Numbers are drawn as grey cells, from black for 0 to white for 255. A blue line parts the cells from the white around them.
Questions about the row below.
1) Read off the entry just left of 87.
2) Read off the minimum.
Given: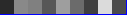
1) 128
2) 42

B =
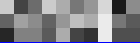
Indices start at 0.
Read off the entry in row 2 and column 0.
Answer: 38
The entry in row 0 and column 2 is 108
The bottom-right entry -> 79
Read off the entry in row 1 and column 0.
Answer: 99
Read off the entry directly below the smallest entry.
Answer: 119
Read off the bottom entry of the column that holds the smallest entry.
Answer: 79

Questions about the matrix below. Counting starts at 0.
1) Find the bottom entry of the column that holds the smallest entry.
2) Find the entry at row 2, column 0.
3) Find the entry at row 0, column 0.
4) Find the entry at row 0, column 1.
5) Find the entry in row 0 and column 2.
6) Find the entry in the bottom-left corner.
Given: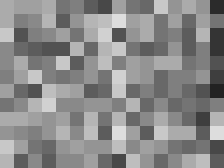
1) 92
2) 200
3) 171
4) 160
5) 160
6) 181

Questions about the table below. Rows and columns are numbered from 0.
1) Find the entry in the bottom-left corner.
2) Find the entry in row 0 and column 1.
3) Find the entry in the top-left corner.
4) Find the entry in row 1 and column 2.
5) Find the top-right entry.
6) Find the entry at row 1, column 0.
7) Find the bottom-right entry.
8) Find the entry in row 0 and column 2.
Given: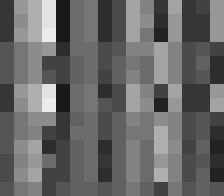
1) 85
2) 151
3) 54
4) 175
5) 151
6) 54
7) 85
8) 175
